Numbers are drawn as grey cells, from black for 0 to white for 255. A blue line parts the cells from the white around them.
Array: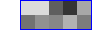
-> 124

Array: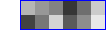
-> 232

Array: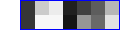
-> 226

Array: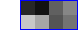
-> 115

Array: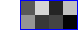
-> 4

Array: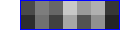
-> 36

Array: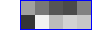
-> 199

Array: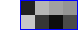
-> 74
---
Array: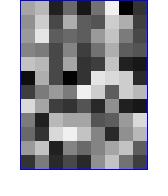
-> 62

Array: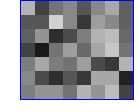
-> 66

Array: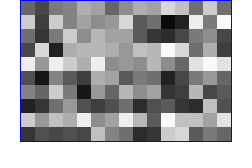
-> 102

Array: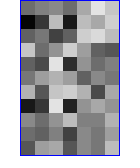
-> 188

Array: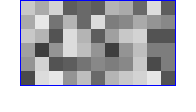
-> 83
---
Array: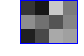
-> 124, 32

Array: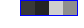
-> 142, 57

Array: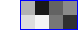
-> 138, 221

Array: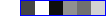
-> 210, 69

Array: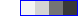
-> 56, 244

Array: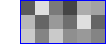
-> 163, 202

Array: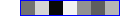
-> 181, 114
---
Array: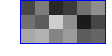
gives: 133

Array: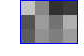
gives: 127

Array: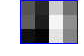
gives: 227

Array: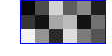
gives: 42

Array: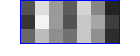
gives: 143

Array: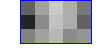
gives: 183
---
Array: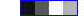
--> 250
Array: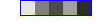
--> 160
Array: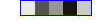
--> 21
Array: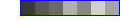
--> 208
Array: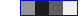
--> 95
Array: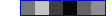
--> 98
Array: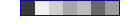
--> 104
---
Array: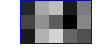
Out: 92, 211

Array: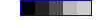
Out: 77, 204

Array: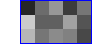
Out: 96, 203

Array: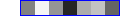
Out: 37, 245

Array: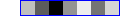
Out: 147, 237

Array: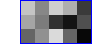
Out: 49, 218

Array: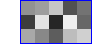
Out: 38, 239

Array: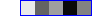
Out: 159, 234
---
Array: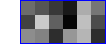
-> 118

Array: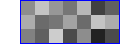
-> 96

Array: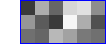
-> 141

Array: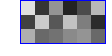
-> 184

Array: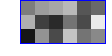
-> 105

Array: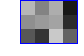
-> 23

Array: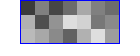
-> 108

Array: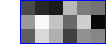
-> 115
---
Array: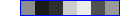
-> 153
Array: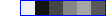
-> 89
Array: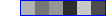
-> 76
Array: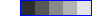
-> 228
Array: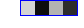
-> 44
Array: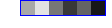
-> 23
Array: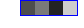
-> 205
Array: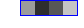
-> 197
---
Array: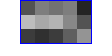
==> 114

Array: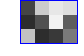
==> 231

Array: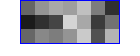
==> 168

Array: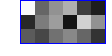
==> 146

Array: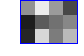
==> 155

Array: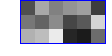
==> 129

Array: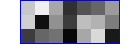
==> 167

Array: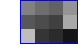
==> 98

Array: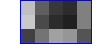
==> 56

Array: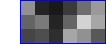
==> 25
